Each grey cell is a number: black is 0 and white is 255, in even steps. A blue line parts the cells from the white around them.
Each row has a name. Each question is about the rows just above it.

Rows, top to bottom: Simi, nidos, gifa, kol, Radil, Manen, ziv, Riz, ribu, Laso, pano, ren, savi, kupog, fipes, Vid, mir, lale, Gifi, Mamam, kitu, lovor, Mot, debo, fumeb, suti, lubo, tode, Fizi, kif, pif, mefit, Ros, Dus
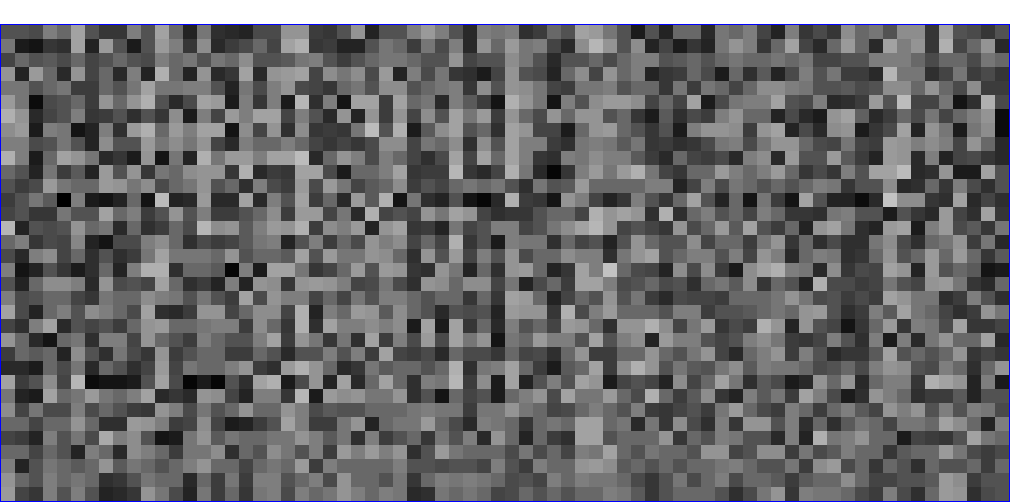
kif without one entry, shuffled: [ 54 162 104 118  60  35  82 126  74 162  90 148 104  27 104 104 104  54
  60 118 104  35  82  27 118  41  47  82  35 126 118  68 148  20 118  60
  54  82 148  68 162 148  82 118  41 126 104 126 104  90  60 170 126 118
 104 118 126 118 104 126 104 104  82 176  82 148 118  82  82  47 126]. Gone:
[141]
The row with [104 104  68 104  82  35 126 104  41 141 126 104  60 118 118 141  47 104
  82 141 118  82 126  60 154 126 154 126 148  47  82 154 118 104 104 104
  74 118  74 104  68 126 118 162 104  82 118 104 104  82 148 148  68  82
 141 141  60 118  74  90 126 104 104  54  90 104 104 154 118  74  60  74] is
pif
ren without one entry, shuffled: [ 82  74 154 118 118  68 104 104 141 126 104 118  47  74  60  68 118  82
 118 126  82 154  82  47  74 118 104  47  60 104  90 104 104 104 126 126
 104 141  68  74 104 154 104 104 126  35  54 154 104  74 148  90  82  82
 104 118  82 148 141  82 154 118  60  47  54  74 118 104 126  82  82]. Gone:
[41]
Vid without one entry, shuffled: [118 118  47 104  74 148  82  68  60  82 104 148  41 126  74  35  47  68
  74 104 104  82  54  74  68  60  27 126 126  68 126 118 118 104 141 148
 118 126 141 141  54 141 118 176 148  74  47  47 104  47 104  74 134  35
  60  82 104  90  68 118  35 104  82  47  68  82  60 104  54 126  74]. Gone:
[20]
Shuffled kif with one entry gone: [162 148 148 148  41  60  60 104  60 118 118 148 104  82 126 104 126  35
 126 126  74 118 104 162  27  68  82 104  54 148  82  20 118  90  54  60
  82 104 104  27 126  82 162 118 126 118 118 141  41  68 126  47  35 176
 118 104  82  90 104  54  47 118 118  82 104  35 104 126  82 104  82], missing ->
[170]
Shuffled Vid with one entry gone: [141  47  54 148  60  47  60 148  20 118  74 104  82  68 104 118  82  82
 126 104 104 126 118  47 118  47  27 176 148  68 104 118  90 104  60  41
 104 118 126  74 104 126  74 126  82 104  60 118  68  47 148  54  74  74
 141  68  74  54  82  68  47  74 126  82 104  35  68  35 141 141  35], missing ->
[134]
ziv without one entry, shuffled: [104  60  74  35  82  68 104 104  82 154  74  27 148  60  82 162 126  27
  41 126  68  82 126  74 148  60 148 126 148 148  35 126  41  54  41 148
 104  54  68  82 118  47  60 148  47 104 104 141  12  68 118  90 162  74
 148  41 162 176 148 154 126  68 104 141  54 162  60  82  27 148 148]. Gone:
[96]

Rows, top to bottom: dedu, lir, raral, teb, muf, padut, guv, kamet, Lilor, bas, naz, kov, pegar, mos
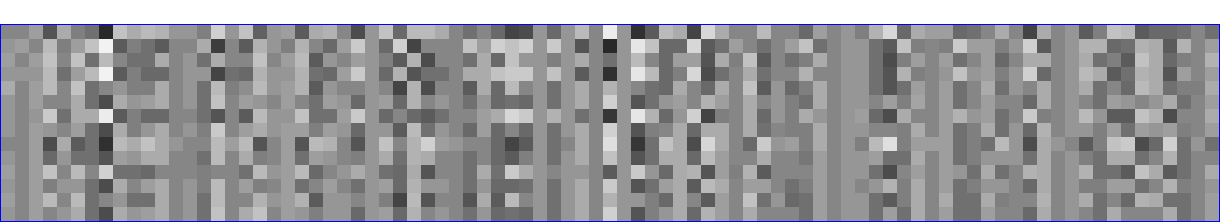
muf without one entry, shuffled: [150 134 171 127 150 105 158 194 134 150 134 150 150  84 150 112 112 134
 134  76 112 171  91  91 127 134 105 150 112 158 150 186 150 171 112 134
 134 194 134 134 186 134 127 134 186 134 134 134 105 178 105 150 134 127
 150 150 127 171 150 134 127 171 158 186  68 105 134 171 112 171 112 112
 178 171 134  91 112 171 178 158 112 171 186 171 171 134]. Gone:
[142]
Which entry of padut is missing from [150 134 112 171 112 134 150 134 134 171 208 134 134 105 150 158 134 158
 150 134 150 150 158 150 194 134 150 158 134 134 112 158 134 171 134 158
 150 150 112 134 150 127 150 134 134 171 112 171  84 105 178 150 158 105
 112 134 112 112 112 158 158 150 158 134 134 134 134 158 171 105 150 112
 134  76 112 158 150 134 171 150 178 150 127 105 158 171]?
[164]
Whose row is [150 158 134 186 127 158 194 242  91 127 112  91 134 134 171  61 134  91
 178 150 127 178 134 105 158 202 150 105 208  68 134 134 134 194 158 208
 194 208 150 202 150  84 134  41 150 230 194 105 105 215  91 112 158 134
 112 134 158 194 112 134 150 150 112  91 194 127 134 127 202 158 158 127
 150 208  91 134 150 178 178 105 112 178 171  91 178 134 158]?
lir
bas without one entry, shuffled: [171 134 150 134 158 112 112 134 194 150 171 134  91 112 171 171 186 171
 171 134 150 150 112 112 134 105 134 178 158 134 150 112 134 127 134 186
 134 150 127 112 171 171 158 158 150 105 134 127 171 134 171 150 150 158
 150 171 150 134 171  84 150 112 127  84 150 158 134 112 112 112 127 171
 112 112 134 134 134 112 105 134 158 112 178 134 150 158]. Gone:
[119]
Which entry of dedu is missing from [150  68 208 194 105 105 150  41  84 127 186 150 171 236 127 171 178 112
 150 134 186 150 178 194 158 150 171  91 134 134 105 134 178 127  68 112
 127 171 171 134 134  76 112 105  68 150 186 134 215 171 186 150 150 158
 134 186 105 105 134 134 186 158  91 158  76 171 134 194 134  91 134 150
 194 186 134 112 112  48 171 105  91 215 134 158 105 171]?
[97]

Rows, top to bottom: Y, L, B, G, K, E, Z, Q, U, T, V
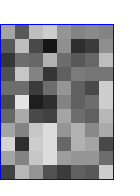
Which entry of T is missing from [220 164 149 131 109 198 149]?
[157]
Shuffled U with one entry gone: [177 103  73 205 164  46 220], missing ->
[212]
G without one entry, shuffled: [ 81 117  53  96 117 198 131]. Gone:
[123]
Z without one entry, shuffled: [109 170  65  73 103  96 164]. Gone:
[183]
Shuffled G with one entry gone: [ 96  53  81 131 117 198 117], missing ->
[123]

